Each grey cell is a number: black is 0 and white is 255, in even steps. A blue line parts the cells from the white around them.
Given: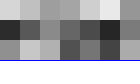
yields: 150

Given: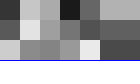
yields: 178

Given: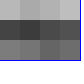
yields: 190

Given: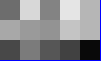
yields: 182

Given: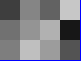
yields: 199

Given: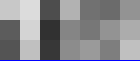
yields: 147

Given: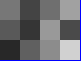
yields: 161

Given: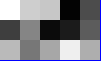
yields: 76

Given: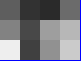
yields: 107

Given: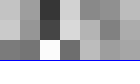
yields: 188
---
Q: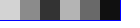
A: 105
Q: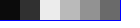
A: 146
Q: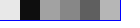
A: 95
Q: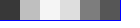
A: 125
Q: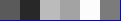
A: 252
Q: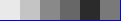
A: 43
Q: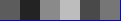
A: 73
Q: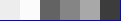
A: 168
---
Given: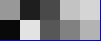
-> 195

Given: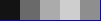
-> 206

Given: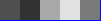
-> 225

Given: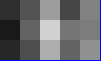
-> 70

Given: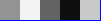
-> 15

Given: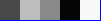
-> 5

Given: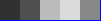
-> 219

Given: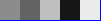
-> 22

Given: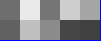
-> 206
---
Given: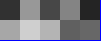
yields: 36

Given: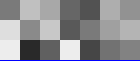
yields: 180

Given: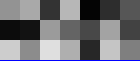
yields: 66

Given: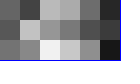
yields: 59

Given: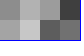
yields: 63

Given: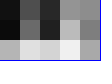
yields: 126
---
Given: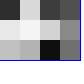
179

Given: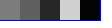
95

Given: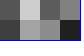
164

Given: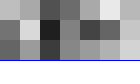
155

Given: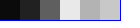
33

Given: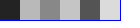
185

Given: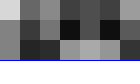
37

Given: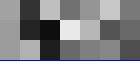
177

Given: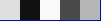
17

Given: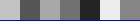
86
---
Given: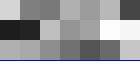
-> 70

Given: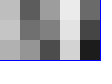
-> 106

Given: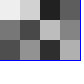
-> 93

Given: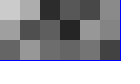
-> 138

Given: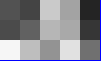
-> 36

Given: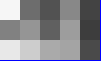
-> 67

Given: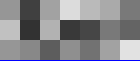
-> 121
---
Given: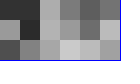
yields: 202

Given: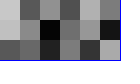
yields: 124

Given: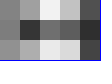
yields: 234

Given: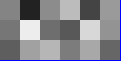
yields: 124

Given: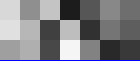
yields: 130

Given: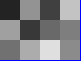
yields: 172

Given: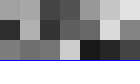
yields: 24

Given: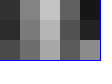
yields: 168
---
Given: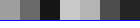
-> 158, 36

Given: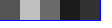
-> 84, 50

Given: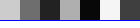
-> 204, 63

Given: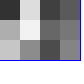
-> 50, 132

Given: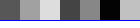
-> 87, 193

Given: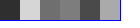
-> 47, 170

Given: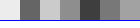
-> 236, 162

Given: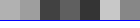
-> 177, 135

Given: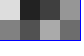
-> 221, 109
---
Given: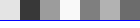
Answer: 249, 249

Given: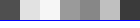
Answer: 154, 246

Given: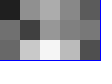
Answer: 151, 245

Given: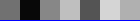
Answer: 191, 213

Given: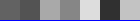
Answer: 134, 221

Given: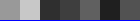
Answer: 62, 200
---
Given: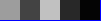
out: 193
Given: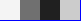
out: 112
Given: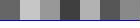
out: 178
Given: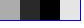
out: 41
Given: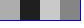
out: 31
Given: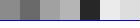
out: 39
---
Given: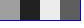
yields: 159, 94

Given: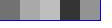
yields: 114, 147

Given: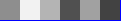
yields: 142, 66

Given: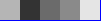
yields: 181, 229

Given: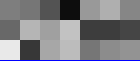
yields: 126, 147

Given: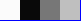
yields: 251, 191
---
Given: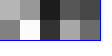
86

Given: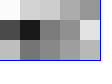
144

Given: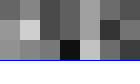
52

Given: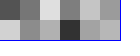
197

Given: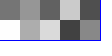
203

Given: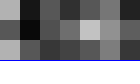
145

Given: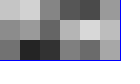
216

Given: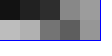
136
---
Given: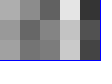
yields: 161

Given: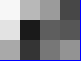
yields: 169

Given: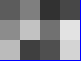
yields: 187

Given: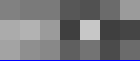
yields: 163

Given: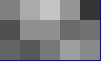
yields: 100

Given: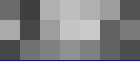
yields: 71

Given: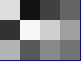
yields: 180

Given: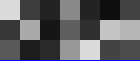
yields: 88
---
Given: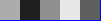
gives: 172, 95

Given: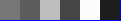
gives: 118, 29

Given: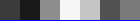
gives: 59, 122

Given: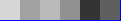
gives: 214, 95

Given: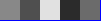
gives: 136, 107

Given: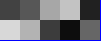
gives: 66, 102

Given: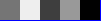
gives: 117, 1

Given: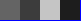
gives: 100, 29

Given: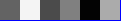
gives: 99, 171

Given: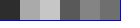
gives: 45, 111
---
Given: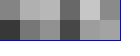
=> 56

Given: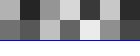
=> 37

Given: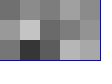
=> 54

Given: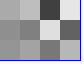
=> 64

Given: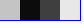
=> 12

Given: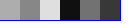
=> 16
